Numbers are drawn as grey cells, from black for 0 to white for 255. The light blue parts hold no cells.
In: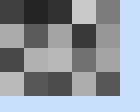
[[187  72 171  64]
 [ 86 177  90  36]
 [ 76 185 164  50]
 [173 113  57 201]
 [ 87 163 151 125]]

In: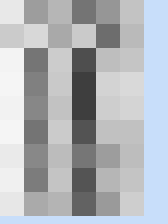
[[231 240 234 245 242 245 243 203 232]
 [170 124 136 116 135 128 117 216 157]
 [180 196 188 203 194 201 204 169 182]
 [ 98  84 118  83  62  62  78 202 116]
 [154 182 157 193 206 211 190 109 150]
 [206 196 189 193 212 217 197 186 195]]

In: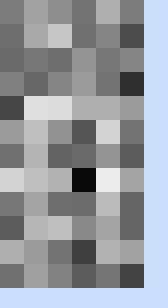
[[112 175  91 120 211 112 156  69 129 105 109 124]
 [160 154 181 165 191 179 190 223 103 118 168 161]
 [130 115 191 110 177  98 147 219 133 111 198 142]
 [ 92  64 137 108  10 106  85 176 154 148 112 115]
 [116 177 165 186 235 149 212 176 114 120 132 175]
 [ 67 162 100 102 165  91 114 155  48 133  77 123]]

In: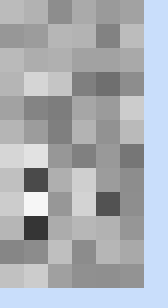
[[193 134 182 204 192 214 181 162 181 186 151 187]
 [204 140  53 246  74 226 156 132 213 173 156 178]
 [160 191 172 151 175 151 127 125 197 176 182 141]
 [144 140 183 211 207 128 179 166 127 162 179 170]
 [143 182 178  82 156 153 146 155 111 162 130 154]
 [147 169 150 142 141 118 186 204 141 169 188 162]]

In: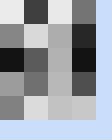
[[130 156  19 134 236]
 [219 111  91 217  63]
 [194 185 177 173 232]
 [200  78  19  39 116]]

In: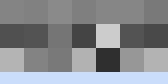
[[180  80 132]
 [131  82 129]
 [121 117 137]
 [177  68 127]
 [ 47 204 133]
 [152  83 133]
 [179  73 121]]
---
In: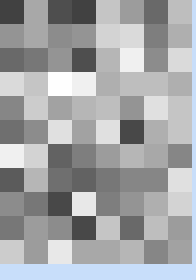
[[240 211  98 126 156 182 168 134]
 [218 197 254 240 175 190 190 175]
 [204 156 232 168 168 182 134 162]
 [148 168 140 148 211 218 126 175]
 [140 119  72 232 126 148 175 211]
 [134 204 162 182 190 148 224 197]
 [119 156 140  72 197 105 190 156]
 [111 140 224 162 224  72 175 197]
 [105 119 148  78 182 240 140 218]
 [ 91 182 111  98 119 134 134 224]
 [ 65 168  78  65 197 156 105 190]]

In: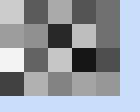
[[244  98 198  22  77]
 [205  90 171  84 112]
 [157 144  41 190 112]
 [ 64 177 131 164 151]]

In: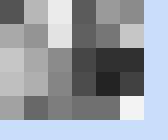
[[198 169 140  70  49  49]
 [191 175 133  76  35  64]
 [169 148 227  96 118 198]
 [162 104 125 111 111 243]
 [ 84 183 235  90 154 140]]

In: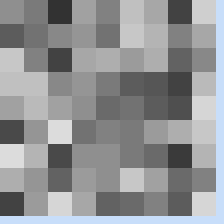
[[220 180  73 143 143 122 106  58 180]
 [199 129  66 167 174 155 174  98 136]
 [192 192 136 149 122  92  86  66 186]
 [174 149  98 155 143 199 161 106 129]
 [161 186 161 143 106 114  92  79 214]
 [143 122  50 161 129 192 167  66 207]
 [ 92 114 136 149 114 199 180 129 167]
 [ 73 149 220 114 129 122 155 174 199]
 [ 66 155 214 167  98 106 129  92 214]]

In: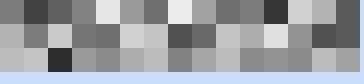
[[188 196  46 153 139 173 188 131 167 188 139 147 139 188 161]
 [180 123 202 117 111 209 196  82 104 196 173 223 147  82  90]
 [123  67  96 131 230 153 111 237 161 111 123  54 209 180  90]]

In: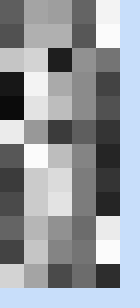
[[235 152  59  94  52]
 [211 164  74 108  45]
 [197 211  30 145 116]
 [100 182 145 108 235]
 [ 94 164 158 100 243]
 [ 87 251 189 132  37]
 [ 81 176 176  87 251]
 [ 74 203 227 124  37]
 [ 67 197 132 116 251]
 [ 59 203 219 124  52]
 [ 23 243 170 139  67]
 [ 11 227 189 139  81]]

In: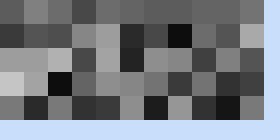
[[197 163  13 100 142 134 115  58 115  50  64]
 [157 157 177  72 163  35 142 134  64 128  84]
 [121  42 121  50  58 142  28 150  50  21 121]
 [ 92 128 108  72 108 100  92  92 100 100 115]
 [ 58  84  78 134 157  42  72  13 108  84 169]]

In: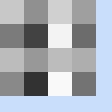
[[200 144 208 159]
 [188 152 188 174]
 [137  50 249 115]
 [123  66 243 108]]

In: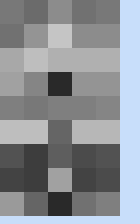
[[190 190 101 183 183]
 [168 190 176 176 176]
 [161 133  41 148 148]
 [154 101  41 113 127]
 [127 120 127 127 133]
 [120 107 140 113 120]
 [113 148 197 140 140]
 [ 82  61  94  75  82]
 [ 67  61 161  67  75]]
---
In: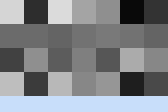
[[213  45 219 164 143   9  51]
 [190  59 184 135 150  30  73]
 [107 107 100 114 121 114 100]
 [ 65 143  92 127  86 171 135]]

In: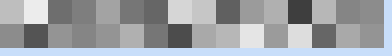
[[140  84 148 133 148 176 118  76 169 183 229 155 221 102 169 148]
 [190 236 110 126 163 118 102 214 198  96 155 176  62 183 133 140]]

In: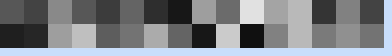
[[ 31  38 158 191  93 115 171 100  23 203  16 129 185 122 144 115]
 [ 87  67 137  87  60 100  46  23 158 107 225 164 185  52 129  67]]

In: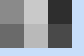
[[106 185  73]
 [138 201  46]]

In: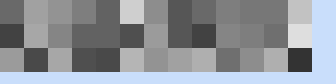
[[155  73 167  79  73 181 147 161 175 111 141 175  51]
 [105 161 147 126  98 207 141  86 105 126 119 119 194]
 [ 66 167 133  98  98  79 155  86  66 133 126 111 222]]

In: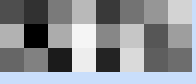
[[178   0 172 245 135 198  86 158]
 [ 78  49 122 185  57 115 150 211]
 [102 129  27 237  35 218  94 109]]
